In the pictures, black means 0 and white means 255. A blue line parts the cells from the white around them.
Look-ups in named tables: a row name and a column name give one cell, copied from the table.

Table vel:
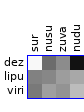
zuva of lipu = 157
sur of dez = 248
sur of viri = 121
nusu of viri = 159
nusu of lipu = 135
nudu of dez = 18
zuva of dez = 140
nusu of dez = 108
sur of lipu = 129
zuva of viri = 147
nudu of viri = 188
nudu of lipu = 168

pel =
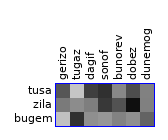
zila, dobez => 15
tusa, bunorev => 136
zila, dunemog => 128
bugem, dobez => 143
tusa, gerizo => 86
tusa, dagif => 63
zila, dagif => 126
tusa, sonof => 48
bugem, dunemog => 99
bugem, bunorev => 130
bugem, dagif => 143
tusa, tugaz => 197
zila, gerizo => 122

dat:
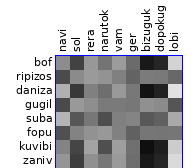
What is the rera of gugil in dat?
142
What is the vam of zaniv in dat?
154
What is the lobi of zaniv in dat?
218
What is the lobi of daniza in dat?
225
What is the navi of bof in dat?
141
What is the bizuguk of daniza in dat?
19
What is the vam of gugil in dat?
122
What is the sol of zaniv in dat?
61
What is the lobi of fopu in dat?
118
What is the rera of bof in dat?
152
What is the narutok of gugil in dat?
122
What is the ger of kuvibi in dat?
112
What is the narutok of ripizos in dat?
147
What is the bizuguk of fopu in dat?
118

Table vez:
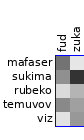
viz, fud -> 226
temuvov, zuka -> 160
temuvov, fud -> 137
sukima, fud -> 144
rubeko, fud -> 218
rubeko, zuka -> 180
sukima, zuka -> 51
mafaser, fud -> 115
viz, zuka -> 152
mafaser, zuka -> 230

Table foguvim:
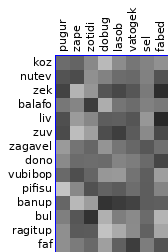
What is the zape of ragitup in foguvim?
90
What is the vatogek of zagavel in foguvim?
103
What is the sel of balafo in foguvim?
129
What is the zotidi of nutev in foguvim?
144
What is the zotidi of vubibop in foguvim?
101
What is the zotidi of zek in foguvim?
150
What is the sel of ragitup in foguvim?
97
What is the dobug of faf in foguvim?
159
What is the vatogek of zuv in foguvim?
91
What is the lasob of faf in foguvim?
96
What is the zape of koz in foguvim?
100
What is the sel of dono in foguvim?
106
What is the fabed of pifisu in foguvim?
132
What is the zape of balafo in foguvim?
133
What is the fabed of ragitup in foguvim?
166
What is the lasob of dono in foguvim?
132
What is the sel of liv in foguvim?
151
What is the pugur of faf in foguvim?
143
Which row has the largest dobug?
ragitup

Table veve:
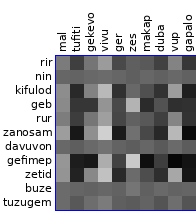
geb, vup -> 47
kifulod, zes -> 104
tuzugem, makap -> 99
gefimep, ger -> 66
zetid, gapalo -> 22
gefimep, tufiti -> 29
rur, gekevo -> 118
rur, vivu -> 159
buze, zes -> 117
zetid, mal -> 148
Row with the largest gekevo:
zanosam

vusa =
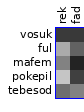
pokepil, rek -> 197
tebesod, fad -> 130
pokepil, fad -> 64
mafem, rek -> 130
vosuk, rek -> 58
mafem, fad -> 35
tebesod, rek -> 110
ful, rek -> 171
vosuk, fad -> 57
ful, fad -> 98

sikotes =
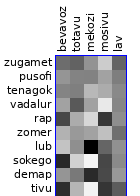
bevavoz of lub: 195
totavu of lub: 143
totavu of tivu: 182
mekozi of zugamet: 147
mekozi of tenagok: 184
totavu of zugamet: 98
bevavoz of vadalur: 162
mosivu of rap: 55
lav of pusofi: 126
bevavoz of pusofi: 149
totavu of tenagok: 127
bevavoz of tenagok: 132
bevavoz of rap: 71
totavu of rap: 172
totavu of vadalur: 89
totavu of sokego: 209
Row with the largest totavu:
sokego

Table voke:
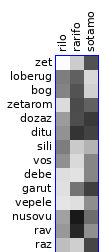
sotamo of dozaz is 57
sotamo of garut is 63
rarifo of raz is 207
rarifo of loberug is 96
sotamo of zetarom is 97
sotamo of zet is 82
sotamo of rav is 144
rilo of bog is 132
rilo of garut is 224
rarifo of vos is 217
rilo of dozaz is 156
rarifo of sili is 202
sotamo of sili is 179
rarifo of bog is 83
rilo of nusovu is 161

